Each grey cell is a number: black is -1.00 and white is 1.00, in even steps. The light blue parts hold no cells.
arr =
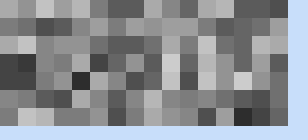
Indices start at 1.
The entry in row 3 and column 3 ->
0.05
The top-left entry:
0.33
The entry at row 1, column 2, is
0.15
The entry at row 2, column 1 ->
-0.03
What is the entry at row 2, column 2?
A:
-0.12
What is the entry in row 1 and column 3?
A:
0.52
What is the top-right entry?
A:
-0.38
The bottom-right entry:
-0.21
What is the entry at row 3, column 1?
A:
0.33
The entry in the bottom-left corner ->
-0.03
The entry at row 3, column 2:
0.52
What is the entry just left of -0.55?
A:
-0.47

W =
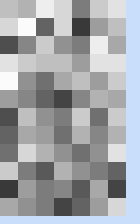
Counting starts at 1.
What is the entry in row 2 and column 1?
0.69
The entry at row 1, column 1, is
0.50
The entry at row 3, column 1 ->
-0.39
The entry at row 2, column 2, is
0.97
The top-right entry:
0.77
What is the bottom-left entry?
0.32
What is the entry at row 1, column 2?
0.40
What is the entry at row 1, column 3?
0.87
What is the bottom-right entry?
0.69

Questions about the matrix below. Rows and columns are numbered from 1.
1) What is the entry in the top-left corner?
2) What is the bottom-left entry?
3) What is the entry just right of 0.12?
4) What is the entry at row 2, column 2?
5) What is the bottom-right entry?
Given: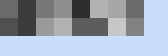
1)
-0.17
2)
-0.37
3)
-0.64
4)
-0.54
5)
0.02

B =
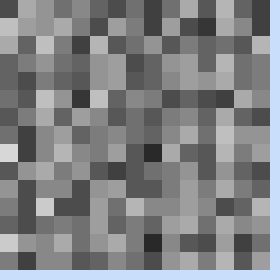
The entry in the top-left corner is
-0.40
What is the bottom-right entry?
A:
0.24
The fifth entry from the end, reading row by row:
0.33
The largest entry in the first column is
0.69
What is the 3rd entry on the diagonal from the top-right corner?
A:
-0.12
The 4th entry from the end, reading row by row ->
-0.03
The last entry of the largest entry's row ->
0.24
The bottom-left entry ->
-0.03
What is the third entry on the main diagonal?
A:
0.50
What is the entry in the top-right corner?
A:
-0.50
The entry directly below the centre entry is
-0.32
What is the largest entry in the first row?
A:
0.42
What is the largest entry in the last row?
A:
0.42
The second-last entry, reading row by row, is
-0.32
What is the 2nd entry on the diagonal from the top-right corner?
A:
0.07
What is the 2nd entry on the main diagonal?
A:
0.24
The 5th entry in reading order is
0.07
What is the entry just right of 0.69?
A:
-0.50
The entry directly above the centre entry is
-0.12
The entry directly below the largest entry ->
-0.32
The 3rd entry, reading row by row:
0.16
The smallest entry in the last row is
-0.50

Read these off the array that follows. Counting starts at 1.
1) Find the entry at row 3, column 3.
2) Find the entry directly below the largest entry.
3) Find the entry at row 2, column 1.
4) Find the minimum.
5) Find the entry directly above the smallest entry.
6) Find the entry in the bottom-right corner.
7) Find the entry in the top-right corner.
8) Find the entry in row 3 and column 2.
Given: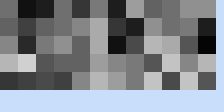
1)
-0.05
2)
-0.50
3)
-0.23
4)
-0.96
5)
-0.77
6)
-0.33
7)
0.13
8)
-0.68

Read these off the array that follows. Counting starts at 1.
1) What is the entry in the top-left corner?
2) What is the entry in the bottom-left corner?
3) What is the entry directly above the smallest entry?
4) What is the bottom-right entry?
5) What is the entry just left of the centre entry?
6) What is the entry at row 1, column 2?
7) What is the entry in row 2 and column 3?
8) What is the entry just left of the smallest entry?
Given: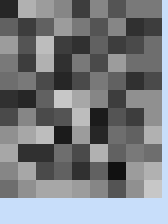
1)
-0.70
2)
-0.14
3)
-0.24
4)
0.56
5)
0.56
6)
0.39
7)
-0.24
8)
-0.24

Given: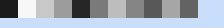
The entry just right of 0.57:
0.22
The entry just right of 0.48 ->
0.04
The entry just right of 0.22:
-0.70

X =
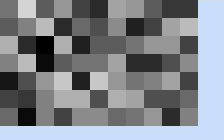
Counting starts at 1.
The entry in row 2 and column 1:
-0.28
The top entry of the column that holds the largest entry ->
0.66
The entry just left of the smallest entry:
-0.66
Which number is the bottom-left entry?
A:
-0.18
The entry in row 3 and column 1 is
0.37
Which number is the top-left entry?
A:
-0.09
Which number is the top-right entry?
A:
-0.57
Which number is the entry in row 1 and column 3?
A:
-0.28
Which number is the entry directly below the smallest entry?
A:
-0.92
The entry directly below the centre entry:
0.56
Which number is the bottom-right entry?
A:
0.01
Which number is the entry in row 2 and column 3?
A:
0.47
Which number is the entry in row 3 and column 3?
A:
-1.00
